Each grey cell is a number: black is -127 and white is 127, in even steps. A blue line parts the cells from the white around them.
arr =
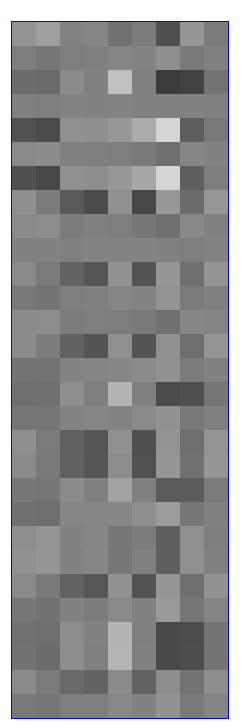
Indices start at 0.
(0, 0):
19
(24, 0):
-8
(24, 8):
4
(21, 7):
16
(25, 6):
-55
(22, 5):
0
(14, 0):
-11
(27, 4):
11
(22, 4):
-8
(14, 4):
6
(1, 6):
14
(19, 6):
-36
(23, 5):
-44
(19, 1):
-10
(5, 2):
0
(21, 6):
-32
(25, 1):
-17
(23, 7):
-16
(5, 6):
-16
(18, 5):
-46
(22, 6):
-32
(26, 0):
-13
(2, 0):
-19
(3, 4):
3
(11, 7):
-5
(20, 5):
14
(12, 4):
-2
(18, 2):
-30
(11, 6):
19
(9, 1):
2
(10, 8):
19
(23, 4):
17
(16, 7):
-7
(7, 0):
15
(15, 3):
0
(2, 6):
-68
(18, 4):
13
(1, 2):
-1

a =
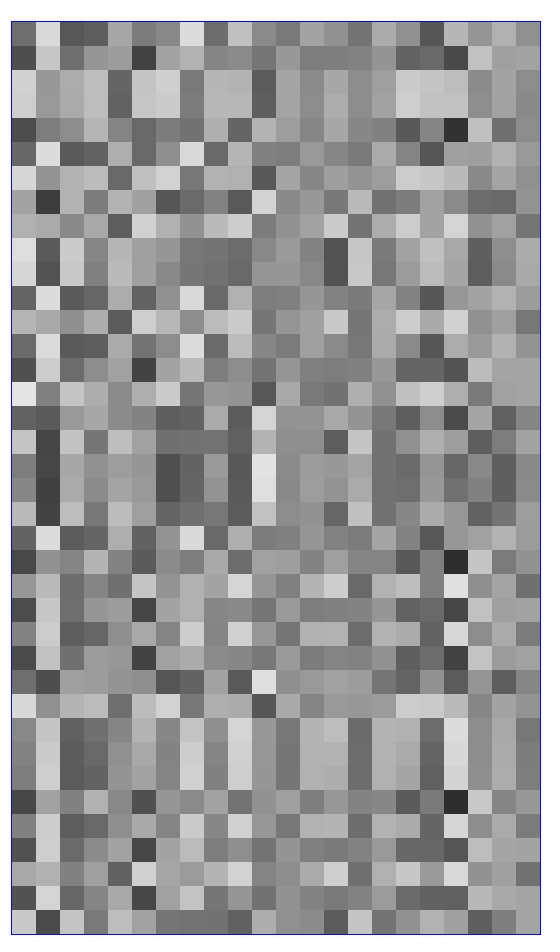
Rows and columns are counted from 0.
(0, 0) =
-17
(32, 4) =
8
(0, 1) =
89
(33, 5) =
41
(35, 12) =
42
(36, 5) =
-56
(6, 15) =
29
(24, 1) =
71
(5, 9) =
53
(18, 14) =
36
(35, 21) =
-14
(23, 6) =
19
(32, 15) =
7
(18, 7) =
-28
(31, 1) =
78
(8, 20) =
33
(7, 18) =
10
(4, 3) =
53
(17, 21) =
34
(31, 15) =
48
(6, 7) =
-8
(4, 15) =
1
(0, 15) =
43
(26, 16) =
-32
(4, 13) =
39
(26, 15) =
18
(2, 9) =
51
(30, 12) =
50
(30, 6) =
3
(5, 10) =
1
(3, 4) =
-29
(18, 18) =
-24
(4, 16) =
-39
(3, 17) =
65
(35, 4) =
-30
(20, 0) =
57
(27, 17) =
17
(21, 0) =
-28

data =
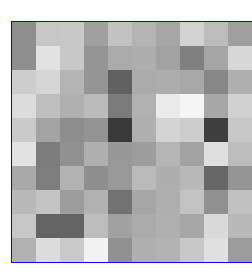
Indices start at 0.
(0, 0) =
15
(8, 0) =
71
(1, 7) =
0
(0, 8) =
60
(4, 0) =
74
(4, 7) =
77
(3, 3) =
59
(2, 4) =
-30
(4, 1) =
36
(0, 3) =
32
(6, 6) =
46
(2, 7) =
40
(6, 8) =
-25
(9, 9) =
27
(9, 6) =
51
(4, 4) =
-70
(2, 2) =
52
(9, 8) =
96
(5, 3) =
47
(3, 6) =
106
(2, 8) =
8
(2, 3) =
21
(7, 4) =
-13
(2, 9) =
47
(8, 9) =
57
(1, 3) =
21
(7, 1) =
68
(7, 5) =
38
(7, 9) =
65
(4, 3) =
19

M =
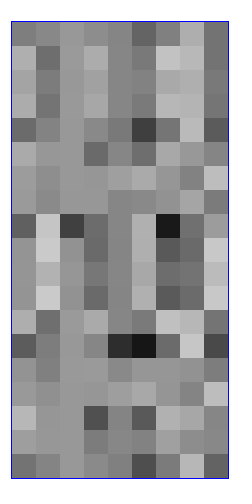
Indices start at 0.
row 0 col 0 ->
-1
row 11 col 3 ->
-21
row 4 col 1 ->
3
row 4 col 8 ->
-36
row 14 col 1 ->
0
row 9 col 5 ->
47
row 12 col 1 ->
-16
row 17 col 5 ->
2
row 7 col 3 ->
23
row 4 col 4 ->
-6
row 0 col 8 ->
-12
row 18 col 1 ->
4
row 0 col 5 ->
-27
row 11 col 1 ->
74
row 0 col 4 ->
5
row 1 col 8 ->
-12
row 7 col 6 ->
18
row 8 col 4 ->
6
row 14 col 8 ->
-2
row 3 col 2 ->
25
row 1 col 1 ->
-17
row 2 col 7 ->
47
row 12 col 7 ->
55
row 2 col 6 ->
41
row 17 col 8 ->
8
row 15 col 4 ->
30
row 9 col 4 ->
5
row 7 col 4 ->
6
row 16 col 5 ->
-38
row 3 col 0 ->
44
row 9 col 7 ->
-21
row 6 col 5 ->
42
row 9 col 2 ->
18
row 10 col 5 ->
40

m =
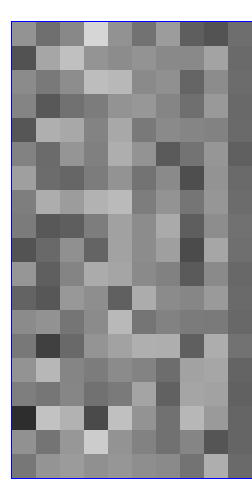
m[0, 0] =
19
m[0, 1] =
-16
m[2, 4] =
56
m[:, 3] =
[86, 20, 61, -3, 3, 0, -3, 50, -2, -27, 43, 14, 11, 20, -3, -14, -53, 76, 16]
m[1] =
[-45, 38, 64, 20, 12, 19, 9, 9, 35, -21]
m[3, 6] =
5
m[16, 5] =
19
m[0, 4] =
18
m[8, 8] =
13
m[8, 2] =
-33
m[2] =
[11, -6, 13, 61, 56, 10, 16, -26, 12, -19]
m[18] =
[-8, 20, 27, 16, 22, 14, 10, -12, 46, -21]
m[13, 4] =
34
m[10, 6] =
1
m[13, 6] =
46
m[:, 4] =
[18, 12, 56, 19, 40, 46, 19, 58, 33, 34, 37, -31, 57, 34, 11, -5, 64, 19, 22]
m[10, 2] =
4
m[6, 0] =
31
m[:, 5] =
[-13, 19, 10, 23, -6, 19, -12, -2, 12, 12, 10, 44, -10, 47, 3, 36, 19, 2, 14]
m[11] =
[-28, -40, 24, 14, -31, 44, 11, 6, 26, -21]
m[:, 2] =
[8, 64, 13, -14, 40, 21, -25, 28, -33, 16, 4, 24, -10, -22, 5, 6, 50, 23, 27]
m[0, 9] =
-17
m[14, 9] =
-27
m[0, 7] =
-33
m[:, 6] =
[28, 9, 16, 5, 10, -37, 10, 19, 42, 31, 1, 11, 2, 46, -18, -30, -14, -14, 10]

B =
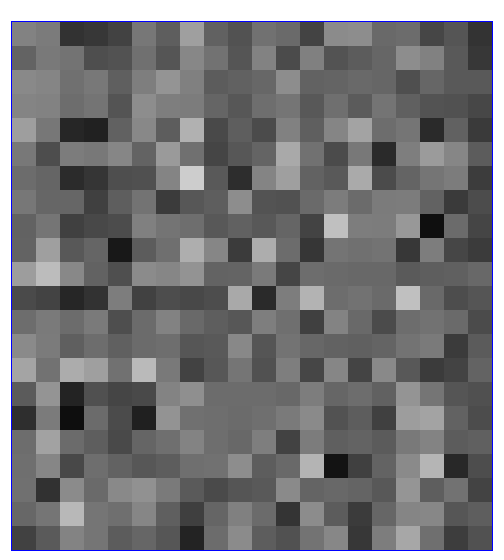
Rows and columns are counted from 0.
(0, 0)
2
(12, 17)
-13
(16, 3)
-20
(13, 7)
-41
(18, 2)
-55
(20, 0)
-24
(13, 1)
-4
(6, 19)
-67
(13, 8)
-38
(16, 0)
-81
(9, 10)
45
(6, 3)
-74
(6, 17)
-10
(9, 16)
-72
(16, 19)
-51
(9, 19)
-68
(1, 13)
-44
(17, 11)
-61
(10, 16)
-37
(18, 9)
13
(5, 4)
6
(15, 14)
-18
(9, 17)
-2
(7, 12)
-21
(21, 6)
-41
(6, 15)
-52
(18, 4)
-29
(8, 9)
-30
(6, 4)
-49
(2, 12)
-29
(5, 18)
6
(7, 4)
-33
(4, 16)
-10
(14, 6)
-6
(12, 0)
-18
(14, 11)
-1
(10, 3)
-29
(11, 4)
-2
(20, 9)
0

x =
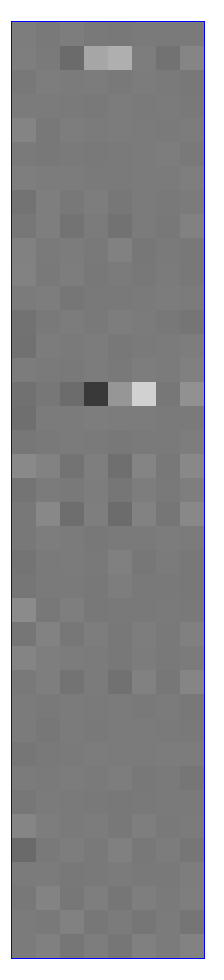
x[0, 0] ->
-2
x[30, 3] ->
-3
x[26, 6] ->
-6
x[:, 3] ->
[-6, 38, -3, -6, -4, -6, -5, -2, -4, -6, -7, -6, -6, -3, -3, -70, -2, -5, -1, -2, -1, -7, -6, -7, -7, -2, -4, -4, -5, -6, -3, -5, -6, -3, -6, -6, -1, -8, -2]
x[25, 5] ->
-2
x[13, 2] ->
-5
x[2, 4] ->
-6
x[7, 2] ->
-7
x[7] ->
[-12, -1, -7, -2, -8, -4, -6, -4]
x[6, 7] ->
-1
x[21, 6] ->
-3
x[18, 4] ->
-16
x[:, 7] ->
[-5, 5, -7, -6, -3, -6, -1, -4, 1, -7, -7, -4, -10, -2, 0, 17, -5, -2, 8, -1, 8, -4, -7, -7, -6, 0, -4, 5, -7, -6, -3, -9, -5, -4, -9, -2, -1, -10, 2]
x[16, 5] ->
-3
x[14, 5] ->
-2
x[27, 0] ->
-6
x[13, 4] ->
-7
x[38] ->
[-4, 0, -9, -2, -9, 0, -4, 2]
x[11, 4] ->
-6
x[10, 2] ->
-2
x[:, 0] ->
[-2, -1, -7, -4, 4, -5, -1, -12, -8, 1, 2, -4, -13, -14, -3, -14, -16, -8, 9, -11, -7, -7, -11, -9, 11, -9, 4, -6, -4, -4, -9, -4, -8, 5, -21, -4, -7, -4, -4]
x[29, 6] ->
-5
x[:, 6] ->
[-5, -13, -5, -4, -5, -2, -4, -6, -7, -5, -4, -3, -7, -4, -4, -8, -5, -5, -7, -6, -9, -3, -4, -6, -5, -6, -6, -8, -4, -5, -3, -5, -5, -6, -3, -6, -5, -4, -4]
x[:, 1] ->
[-6, -5, -2, -4, -7, -7, -3, -1, -1, -5, -6, -2, -6, -3, -5, -8, -4, -6, 2, -4, 8, -2, -5, -5, -7, 2, -1, -1, -6, -8, -6, -5, -4, -2, -6, -4, 3, -6, 0]
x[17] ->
[-8, -6, -4, -5, -7, -5, -5, -2]
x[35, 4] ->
-4
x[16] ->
[-16, -4, -4, -2, -3, -3, -5, -5]
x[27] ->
[-6, -1, -12, -4, -14, 1, -8, 5]
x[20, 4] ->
-19
